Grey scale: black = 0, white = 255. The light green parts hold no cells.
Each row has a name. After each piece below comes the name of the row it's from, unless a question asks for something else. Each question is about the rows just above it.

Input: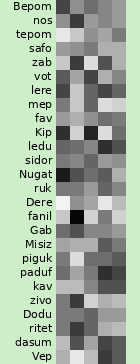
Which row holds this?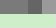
Dodu
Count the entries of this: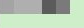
5
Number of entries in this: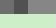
4
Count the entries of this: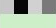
4

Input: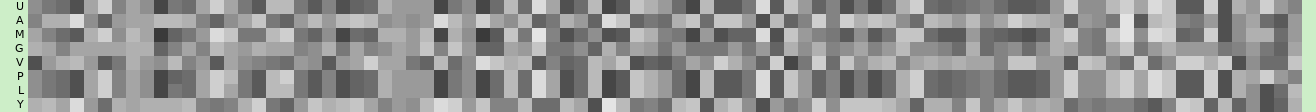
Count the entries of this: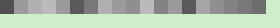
19
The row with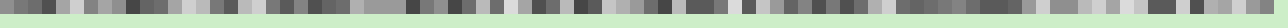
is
P

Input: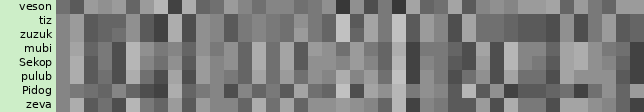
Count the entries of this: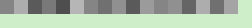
17
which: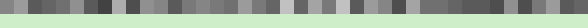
zuzuk
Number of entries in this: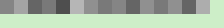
15
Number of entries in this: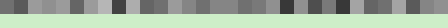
32

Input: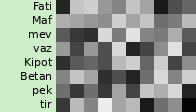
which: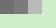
Maf
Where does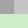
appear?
Maf
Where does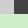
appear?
Kipot
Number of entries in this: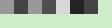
7
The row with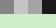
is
Fati
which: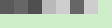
Kipot
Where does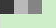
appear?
tir

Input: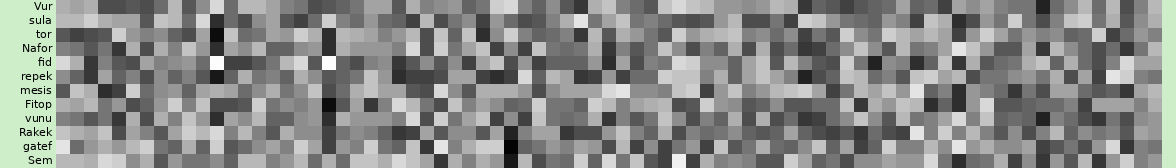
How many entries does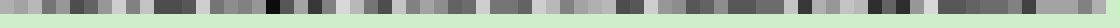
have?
79
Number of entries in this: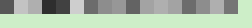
17
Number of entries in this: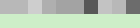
10
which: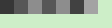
fid
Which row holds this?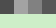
Rakek

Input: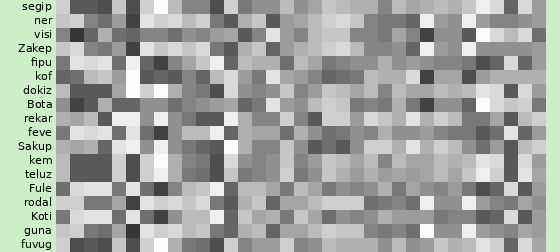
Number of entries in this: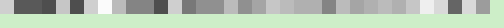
35
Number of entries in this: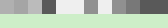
12
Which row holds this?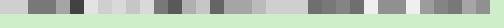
rodal

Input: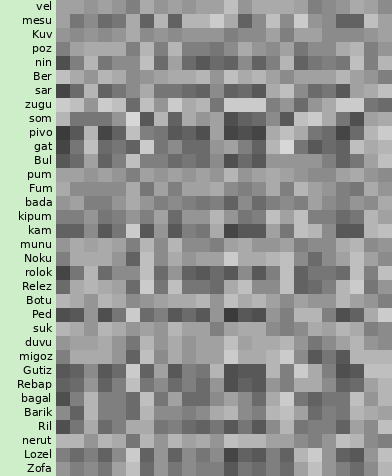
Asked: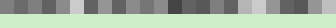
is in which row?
Lozel
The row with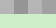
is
nerut
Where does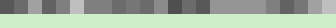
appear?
Bul
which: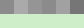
poz
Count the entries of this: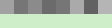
8
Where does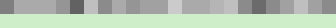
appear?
Noku

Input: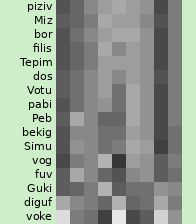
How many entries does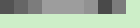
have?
9
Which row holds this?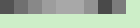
bor
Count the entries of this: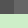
2
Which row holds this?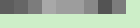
Miz
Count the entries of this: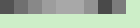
9
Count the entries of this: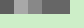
5

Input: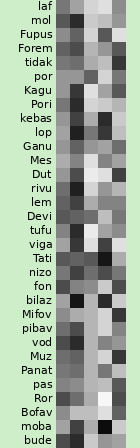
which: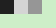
rivu
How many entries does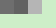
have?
3
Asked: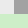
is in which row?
tufu
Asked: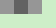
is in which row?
Ganu
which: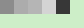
Mifov
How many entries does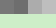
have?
4

